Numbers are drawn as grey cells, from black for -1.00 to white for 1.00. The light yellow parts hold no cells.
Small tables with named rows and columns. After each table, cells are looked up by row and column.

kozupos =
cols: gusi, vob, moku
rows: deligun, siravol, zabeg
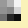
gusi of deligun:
0.20
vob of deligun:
0.43
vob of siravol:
0.05
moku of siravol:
0.67
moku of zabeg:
-0.90
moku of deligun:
0.91
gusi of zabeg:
-0.13
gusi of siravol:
0.14
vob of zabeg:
-0.70

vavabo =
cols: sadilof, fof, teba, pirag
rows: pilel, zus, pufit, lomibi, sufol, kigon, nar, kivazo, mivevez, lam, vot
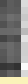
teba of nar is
-0.24
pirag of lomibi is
0.67
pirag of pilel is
0.72
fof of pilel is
-0.27
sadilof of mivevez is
-0.33
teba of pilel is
-0.32
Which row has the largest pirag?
lam

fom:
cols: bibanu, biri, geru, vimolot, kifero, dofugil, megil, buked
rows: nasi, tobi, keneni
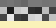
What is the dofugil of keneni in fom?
0.71
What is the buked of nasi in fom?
-0.08
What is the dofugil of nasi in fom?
-0.05
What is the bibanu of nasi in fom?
-0.11
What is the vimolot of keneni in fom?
-0.59
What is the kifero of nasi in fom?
-0.05
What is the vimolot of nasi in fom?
-0.20
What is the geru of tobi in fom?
0.56
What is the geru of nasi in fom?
-0.14
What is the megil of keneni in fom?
-0.42
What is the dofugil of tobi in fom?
-0.68
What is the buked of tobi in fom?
-0.49

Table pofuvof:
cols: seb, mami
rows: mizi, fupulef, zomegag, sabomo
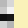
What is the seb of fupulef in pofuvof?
0.58
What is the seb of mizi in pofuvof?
0.45
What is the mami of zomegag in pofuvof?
-0.81
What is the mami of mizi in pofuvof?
0.69
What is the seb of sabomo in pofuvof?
0.65
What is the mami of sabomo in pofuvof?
0.42
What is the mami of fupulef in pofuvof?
0.90
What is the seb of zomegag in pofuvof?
-0.87
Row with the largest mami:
fupulef

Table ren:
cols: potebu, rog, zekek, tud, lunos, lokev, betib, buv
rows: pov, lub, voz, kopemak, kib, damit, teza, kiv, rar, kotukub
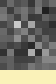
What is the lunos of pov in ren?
-0.57
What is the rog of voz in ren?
-0.22
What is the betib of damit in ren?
-0.20
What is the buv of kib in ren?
-0.47
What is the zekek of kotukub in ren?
-0.40
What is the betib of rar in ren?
0.04
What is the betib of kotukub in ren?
-0.11
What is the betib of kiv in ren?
0.20
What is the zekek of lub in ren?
-0.21
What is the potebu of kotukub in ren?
-0.41
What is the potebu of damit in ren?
-0.22
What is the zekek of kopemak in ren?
0.58
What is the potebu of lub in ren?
-0.12
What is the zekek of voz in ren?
-0.48
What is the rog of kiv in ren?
-0.06
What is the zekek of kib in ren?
-0.16
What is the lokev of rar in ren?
-0.25
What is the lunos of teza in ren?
-0.67
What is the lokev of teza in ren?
0.09
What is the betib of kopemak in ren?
-0.47

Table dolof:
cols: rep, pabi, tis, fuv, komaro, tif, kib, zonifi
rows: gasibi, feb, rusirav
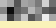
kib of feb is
-0.27
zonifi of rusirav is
0.30
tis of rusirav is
0.00
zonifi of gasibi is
-0.14
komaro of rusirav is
-0.33
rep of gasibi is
0.46
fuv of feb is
-0.10
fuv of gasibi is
0.29
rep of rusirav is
0.56
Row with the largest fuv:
rusirav

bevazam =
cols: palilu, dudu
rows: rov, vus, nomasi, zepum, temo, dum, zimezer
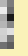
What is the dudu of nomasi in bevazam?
-0.80
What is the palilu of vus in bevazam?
0.84
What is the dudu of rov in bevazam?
-0.03
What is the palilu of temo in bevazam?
0.65
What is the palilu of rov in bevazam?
0.42
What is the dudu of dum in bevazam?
-0.05
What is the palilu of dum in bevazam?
0.61
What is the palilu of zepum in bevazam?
0.42
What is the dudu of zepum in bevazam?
0.06
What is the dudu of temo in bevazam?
0.76
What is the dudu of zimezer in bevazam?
-0.27
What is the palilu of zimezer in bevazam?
-0.11

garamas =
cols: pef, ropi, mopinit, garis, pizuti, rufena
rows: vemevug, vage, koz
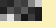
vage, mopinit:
-0.53
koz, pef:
0.22
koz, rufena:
-0.80
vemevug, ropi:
-0.70
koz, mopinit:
-0.20
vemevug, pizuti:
0.05
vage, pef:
-0.76
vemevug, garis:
-0.51
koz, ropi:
0.76
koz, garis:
-0.83
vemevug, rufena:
0.59
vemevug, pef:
-0.63
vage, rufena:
-0.77
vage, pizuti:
-0.67
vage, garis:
-0.28
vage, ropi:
-0.34
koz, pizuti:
-0.53

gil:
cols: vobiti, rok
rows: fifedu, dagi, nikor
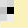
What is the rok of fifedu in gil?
0.67
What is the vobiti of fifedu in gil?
0.74
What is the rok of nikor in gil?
0.85
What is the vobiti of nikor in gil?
0.69
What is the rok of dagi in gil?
-0.99
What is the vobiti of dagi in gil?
0.50

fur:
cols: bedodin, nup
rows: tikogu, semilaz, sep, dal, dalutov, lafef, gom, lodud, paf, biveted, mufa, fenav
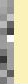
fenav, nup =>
0.36
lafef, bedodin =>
0.21
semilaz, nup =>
0.14
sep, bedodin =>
0.15
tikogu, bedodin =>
0.35
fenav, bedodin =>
-0.06
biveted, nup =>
0.25
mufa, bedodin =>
0.37
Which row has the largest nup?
lafef

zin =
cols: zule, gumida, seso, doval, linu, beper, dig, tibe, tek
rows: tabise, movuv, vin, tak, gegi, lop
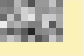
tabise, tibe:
0.52
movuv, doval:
0.63
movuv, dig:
0.14
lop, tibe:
0.55
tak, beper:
0.00
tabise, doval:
0.11

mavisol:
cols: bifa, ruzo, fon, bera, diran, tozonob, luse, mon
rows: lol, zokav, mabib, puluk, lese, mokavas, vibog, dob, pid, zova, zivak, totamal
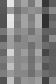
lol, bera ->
0.28
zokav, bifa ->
-0.31
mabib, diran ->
-0.01
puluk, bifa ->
-0.36
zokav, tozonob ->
0.08
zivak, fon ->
0.06
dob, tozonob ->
0.31
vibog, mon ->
-0.23
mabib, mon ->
-0.24
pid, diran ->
-0.12

